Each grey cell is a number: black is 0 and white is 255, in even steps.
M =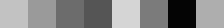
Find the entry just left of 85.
108
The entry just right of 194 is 154

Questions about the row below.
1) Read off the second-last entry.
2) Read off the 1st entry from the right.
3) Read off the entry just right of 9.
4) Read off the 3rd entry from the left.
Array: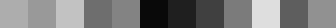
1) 94
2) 145
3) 31
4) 194
